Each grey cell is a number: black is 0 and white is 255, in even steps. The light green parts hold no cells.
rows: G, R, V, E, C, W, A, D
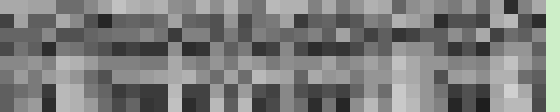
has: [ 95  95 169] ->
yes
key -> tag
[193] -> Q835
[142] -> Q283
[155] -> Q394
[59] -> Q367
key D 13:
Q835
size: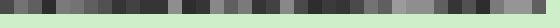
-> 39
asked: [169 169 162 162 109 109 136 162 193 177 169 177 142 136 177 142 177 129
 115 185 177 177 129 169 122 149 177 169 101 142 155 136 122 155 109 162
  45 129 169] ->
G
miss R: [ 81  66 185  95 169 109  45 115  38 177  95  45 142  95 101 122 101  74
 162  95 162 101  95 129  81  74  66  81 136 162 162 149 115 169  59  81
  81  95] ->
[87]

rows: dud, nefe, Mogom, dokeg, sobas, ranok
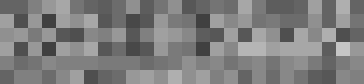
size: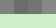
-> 4
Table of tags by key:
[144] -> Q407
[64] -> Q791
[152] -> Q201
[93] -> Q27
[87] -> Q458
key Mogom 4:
Q201
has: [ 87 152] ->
yes
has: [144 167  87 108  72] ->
yes
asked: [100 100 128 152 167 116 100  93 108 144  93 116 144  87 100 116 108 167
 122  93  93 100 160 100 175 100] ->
dud

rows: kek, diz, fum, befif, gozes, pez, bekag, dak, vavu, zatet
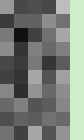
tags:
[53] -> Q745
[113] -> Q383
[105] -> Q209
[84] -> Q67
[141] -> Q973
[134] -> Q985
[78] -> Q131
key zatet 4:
Q67
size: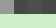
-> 4
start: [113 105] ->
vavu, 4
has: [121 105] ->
no
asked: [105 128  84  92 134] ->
dak

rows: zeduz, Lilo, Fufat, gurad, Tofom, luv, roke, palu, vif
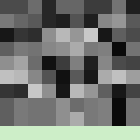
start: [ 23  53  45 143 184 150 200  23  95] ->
Fufat, 1
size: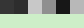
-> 6
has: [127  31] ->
yes
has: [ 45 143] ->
yes

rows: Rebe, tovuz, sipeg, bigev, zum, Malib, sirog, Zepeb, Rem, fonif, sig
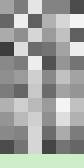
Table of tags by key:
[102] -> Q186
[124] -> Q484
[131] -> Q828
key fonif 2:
Q828
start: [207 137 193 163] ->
Malib, 3
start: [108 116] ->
bigev, 3

